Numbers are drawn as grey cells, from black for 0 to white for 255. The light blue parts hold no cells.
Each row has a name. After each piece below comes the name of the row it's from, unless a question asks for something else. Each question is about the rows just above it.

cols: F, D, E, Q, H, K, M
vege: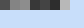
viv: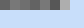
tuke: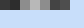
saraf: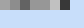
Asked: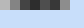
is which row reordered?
vege
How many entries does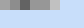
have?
6
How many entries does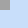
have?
1

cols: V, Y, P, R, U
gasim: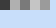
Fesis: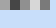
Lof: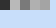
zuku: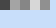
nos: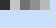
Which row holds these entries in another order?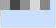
zuku
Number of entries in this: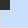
1
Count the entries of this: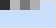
4

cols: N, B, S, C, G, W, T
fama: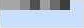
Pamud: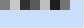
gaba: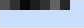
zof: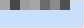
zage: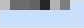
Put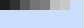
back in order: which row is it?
Pamud
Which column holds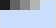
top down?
W
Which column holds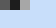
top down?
C
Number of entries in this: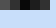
5
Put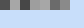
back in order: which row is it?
zof
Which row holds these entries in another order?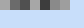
fama
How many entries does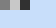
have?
3

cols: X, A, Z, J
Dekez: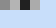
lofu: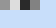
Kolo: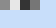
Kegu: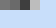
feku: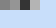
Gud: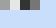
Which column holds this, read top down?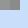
X
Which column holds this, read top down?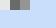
A
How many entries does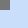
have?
1

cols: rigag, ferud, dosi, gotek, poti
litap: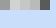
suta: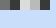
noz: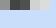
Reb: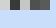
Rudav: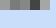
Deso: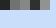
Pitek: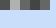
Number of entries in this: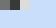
3
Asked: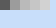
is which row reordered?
litap
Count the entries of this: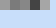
5
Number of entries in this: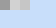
3
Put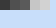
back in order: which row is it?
Reb

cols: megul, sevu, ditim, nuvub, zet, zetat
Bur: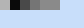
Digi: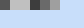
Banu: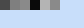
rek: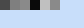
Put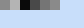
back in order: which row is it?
Bur
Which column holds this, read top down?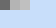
zet
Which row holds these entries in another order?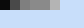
Banu
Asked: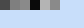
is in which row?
Banu
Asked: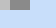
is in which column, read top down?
ditim
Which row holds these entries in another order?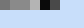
Bur
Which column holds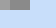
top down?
zetat

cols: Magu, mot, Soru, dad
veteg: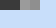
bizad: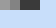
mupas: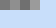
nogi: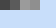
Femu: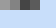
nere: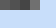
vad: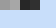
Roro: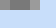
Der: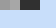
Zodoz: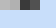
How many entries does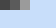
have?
3
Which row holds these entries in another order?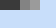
bizad
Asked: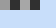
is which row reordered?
Der
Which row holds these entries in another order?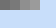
mupas
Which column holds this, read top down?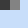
mot
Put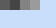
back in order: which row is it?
Femu

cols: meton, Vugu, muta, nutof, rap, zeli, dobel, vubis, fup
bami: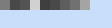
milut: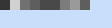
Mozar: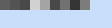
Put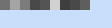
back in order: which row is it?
bami
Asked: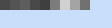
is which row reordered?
bami
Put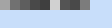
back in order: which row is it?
bami
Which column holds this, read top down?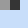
vubis
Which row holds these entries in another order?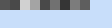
Mozar

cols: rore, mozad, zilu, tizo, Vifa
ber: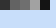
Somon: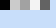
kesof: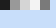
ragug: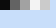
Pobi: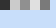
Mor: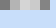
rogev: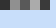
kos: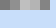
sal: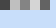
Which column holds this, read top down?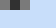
rore
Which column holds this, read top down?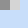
zilu
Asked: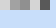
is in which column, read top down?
zilu
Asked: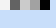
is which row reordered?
Somon

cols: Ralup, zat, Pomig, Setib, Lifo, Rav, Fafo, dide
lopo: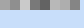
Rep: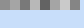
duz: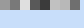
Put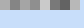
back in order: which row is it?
lopo
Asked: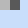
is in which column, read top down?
Setib
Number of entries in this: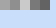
5
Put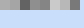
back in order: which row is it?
lopo
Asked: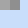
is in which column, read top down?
Ralup
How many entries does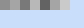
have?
7

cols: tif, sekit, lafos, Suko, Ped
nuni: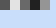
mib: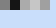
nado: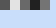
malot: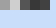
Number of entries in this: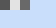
3
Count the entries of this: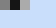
3
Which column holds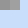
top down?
Ped
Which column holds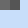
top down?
lafos
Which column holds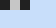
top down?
Suko
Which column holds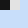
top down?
sekit

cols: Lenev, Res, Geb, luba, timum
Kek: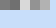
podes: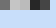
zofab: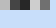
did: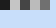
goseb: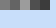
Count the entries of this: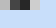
4
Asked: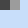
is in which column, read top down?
Geb
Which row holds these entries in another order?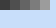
goseb
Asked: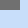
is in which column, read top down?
timum
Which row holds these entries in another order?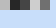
zofab
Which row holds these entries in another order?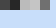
podes

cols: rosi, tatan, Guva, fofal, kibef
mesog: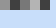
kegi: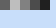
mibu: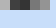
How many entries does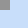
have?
1
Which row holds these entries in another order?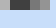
mesog
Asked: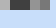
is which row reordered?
mesog
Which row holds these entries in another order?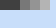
mesog
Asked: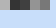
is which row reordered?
mibu

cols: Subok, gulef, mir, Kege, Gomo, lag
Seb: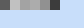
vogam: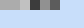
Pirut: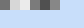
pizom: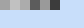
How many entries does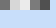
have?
5
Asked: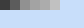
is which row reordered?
Seb
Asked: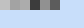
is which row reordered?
Seb
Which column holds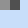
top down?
Gomo
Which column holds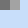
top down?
Subok
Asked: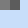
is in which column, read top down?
Kege

